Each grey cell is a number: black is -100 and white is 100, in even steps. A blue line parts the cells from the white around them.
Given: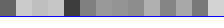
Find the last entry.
65
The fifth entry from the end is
38
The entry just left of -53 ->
55
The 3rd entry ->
49

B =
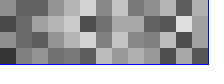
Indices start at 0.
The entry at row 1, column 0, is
-43
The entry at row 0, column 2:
-23
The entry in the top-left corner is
11
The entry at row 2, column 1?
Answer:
-18
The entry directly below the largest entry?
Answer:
-38
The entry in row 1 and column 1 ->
-18
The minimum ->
-59
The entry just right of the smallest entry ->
0
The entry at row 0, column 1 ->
-23
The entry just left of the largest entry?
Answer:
-33
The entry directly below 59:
42
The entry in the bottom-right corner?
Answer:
-33
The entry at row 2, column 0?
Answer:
11

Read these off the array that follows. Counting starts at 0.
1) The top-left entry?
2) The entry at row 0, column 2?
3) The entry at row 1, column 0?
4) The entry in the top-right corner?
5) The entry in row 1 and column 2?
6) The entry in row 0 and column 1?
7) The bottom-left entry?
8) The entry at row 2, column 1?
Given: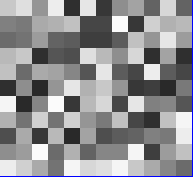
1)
57
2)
17
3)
0
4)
-22
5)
33
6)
75
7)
86
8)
-10

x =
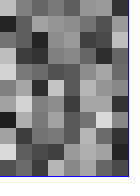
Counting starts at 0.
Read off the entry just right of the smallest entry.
37
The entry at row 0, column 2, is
-21
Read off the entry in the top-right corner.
-59
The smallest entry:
-76
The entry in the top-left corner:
48
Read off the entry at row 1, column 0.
-71
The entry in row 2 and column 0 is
-10
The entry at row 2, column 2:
-71
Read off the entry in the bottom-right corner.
-43
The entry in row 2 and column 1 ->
-26
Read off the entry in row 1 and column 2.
26
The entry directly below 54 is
11
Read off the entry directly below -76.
26
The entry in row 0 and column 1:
0

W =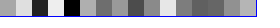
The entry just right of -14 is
20
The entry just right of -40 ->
8
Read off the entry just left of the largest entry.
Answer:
-73
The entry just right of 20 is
-40
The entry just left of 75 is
31

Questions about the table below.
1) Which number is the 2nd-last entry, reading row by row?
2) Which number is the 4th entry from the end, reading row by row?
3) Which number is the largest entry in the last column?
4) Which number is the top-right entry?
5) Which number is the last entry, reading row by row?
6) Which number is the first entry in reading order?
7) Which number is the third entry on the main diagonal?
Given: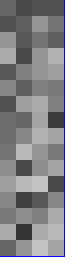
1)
52
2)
-20
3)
46
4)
-37
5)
29
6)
-20
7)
-10
